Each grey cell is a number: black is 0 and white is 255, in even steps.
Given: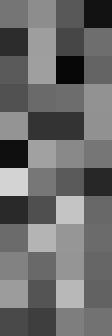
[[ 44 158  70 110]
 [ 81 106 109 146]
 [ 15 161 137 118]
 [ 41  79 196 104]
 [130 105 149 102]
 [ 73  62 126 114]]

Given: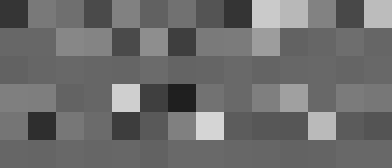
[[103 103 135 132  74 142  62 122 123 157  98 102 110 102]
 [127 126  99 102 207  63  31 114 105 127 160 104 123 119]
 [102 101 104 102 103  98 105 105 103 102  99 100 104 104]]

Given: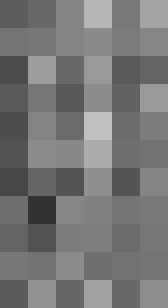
[[115 118 132 138 123 134]
 [ 90 118  88 141  98 153]
 [ 82 139 136 171 111 113]
 [110  50 134 129 116 121]
 [118 114 139 110 113 115]]

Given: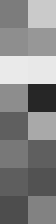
[[142 151]
 [141  38]
 [120  95]
 [ 77 130]]

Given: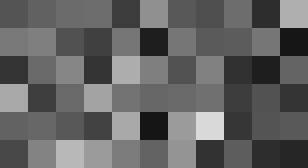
[[121 127  81  64 118  30 118  90  92 118  22]
 [168  62 105 163 114 103 105 112  61  82  52]
 [ 72 131 184 155 123  99 148  50  93  45  38]]

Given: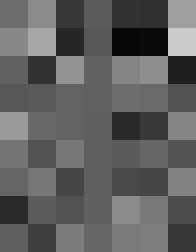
[[136 166  39  87   7  10 203]
 [ 87  89  99  97 109 106  84]
 [117  82 119  95  91 102  83]
 [ 42  93  82  96 140 121  76]]

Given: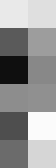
[[ 90 157]
 [141 144]
 [107 214]]

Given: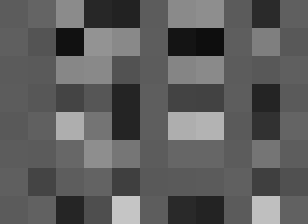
[[ 95  84  17 147 137  93  20  14  94 127  88]
 [ 92  87  68  86  36  94  67  66  93  36  90]
 [ 92  91 103 142 118  92 102 102  92 117  93]
 [ 91  97  37  78 197  93  41  35  91 191  97]]

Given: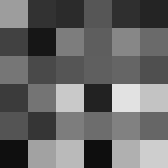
[[ 65  22 125  94 135 106]
 [ 59 116 201  34 226 195]
 [ 15 162 186  14 176 206]]
